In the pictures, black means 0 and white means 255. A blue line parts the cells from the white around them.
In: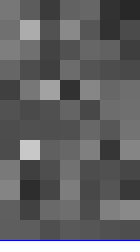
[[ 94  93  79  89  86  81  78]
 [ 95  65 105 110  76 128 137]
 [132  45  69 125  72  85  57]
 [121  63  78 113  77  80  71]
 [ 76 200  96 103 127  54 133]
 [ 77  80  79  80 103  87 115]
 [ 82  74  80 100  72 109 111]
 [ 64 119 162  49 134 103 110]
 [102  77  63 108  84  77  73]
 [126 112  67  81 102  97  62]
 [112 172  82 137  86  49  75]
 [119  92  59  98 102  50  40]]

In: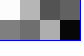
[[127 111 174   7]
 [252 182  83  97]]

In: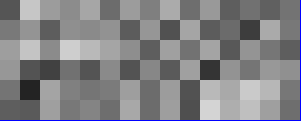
[[ 94  90 159 120 132 110 168 108 158  79 212 174 191 159 110]
 [116  35 164 128 117 123 158 108 156  82 185 169 202 183 119]
 [151  83  65 113  84 138  83 135  90 160  52 147 117 152 144]
 [158 196 139 206 185 165 142  94 160 114 164  88 148 118  94]
 [121 148  93 143 138 146  92 150  81 165  92 107  61 170 120]
 [ 85 198 156 140 166 108 156 127 171 110 153  94 113  96 115]]

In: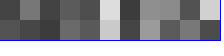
[[ 83  71  60 106  89 202  69 155  91 120  76]
 [ 68 119  67  91  78 221  60 143 139  82 209]]

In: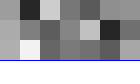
[[175 242 102 122 113  92 167]
 [171 127  93 133 193  38 112]
 [157  39 205 119  90 143 147]]

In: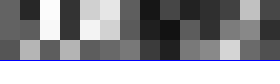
[[ 85 181  93 180  93 104 120  59  32 121 137 213 106  80]
 [ 98  93 248  52 243 210  90  31  18  92  48 124 136  47]
 [ 99  39 252  51 208 230  94  22  70  34  47  65 193  71]]

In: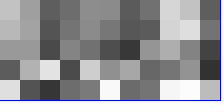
[[223  83  54 109 122 249 107 116 246 252 188]
 [ 92 178 227  75 206 144 167 103 117 147  50]
 [153 153  74 132 113  78  56 149 174 131  67]
 [184 163  84 116 139 119  87  91 212 222 115]
 [194 159  94 109 141 139  91 113 214 194  94]]

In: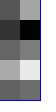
[[ 98 109]
 [170 233]
 [101 124]
 [ 51   3]
 [ 86 165]]
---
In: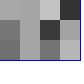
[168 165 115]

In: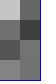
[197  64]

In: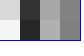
[217  39]

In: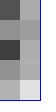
[ 82 157]

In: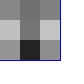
[134 116 141]

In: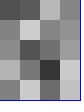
[ 81 204 113 203]

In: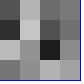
[ 83 197  29 162]

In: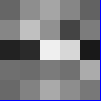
[102 192 239 113 120]

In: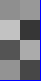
[143  54]
